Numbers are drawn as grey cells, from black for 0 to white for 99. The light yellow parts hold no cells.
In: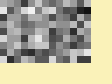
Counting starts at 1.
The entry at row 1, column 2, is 61
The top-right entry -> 72
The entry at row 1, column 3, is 51
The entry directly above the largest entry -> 56
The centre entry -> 67
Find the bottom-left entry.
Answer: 83
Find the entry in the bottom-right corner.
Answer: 24
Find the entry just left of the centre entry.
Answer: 72
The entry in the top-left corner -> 67
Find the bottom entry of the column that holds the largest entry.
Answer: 61
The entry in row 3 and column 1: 24
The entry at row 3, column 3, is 61
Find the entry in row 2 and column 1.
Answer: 89
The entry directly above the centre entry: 56
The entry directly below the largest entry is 67
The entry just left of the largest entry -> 83
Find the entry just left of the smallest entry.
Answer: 13
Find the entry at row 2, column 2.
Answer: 35
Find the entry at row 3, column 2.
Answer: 61
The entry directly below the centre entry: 61

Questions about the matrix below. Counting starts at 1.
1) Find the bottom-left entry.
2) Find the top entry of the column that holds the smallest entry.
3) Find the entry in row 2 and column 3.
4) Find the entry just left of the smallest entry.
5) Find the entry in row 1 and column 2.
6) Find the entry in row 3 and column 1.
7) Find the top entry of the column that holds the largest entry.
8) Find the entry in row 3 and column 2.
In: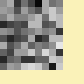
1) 38
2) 3
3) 32
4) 26
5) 66
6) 50
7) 50
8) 66

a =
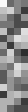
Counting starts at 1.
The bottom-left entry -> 69
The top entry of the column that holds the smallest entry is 46
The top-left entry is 97
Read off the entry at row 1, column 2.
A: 41
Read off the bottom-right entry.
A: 29
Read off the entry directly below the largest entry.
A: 75
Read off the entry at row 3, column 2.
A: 41
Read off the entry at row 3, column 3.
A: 29
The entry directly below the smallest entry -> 35
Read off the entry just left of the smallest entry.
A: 35
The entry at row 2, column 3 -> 52
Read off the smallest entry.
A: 18

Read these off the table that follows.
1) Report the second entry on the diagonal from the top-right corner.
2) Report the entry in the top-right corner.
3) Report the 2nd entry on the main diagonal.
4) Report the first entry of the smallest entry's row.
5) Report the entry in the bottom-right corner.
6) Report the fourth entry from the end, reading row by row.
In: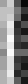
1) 47
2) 3
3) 75
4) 63
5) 9
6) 69

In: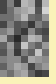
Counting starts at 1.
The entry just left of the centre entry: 16
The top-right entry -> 71
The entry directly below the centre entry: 76
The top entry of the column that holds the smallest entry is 22
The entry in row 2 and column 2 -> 43
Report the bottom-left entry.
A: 54
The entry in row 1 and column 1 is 27
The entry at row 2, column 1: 27
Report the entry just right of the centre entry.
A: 71
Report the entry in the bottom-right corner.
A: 27
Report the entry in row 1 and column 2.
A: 49
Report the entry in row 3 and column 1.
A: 43
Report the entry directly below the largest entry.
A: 59
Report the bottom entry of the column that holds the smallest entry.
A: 59
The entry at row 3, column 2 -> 43
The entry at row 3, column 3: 54
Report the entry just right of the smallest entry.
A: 43

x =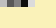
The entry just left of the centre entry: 34
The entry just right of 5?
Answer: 85

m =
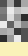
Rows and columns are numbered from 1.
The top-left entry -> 32
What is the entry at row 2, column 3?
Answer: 75
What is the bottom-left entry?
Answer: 17
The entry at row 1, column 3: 22

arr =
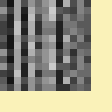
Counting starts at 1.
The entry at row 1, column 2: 8
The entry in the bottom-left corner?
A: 41
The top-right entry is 25
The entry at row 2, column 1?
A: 57
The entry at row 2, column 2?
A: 25
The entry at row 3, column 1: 35
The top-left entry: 35
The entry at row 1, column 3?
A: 63
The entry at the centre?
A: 51
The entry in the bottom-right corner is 35

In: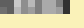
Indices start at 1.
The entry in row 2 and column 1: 43
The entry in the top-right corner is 19
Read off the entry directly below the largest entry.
72

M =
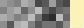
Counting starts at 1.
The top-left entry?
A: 61
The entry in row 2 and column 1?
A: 50
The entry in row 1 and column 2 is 55
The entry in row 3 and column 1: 67
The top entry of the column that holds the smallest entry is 61
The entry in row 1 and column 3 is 50
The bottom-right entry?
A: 55
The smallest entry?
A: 17
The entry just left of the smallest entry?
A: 23

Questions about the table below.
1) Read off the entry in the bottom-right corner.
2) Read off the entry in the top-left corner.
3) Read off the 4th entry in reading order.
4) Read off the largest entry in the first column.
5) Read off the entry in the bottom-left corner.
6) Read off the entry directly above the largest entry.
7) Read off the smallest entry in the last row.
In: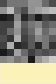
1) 78
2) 30
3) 46
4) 57
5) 52
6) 35
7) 10

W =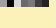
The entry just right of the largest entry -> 41
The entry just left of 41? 84
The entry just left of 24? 47

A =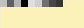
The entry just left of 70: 37
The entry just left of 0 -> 70
